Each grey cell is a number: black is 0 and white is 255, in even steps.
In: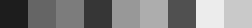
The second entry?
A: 101
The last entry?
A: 201

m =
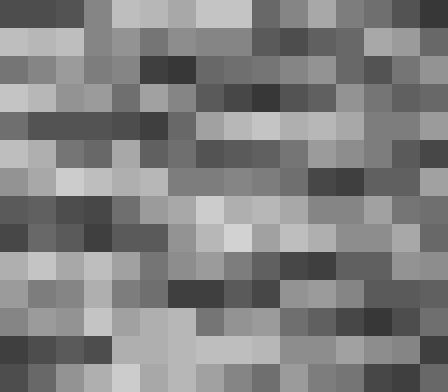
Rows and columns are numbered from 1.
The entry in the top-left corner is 77
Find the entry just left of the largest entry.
183
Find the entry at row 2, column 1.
190
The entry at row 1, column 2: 77
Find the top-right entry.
55
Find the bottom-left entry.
77
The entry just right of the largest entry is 161
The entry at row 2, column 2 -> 183
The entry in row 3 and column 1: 117
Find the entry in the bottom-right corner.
104
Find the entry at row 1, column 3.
83
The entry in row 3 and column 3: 155
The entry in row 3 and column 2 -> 133
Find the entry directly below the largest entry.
125

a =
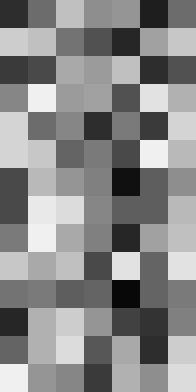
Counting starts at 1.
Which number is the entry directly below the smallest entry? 65
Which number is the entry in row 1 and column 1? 45
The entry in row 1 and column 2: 108
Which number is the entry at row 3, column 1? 58
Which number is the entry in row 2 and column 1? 205
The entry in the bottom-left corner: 240
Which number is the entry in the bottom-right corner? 220
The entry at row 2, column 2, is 192
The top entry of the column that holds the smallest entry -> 149
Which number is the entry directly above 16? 73
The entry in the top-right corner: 108
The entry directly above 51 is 100

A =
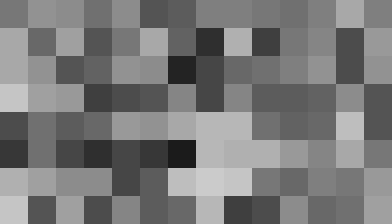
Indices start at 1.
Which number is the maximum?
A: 203
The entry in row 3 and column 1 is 168
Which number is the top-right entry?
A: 127
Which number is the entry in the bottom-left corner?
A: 197
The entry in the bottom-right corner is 160
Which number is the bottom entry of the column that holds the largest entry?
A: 183
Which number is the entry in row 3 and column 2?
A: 146
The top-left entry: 119
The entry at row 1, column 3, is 140
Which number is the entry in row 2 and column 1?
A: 168
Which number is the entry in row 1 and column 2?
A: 146
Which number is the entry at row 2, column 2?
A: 104
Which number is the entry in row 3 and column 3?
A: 84
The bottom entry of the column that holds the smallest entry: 104
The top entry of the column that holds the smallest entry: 92
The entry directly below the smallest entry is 190
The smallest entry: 27

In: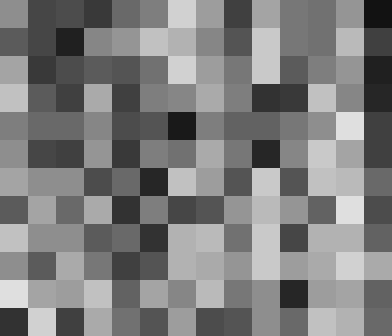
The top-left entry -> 142
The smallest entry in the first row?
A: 18
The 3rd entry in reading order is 76
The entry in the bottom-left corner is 50
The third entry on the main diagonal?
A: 76
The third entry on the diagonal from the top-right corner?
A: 126
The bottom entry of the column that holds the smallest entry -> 105
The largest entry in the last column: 170
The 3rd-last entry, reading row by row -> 193
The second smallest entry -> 25
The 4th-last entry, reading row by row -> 105
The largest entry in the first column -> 223
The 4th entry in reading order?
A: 57
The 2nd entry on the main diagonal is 70
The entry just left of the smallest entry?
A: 149

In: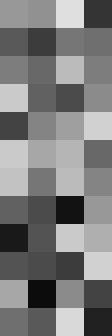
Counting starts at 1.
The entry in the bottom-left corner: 111
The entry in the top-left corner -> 152
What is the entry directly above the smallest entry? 75
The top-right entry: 52
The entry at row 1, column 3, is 223
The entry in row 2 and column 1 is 89
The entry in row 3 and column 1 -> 125
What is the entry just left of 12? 167
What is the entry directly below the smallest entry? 89
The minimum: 12
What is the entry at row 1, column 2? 145
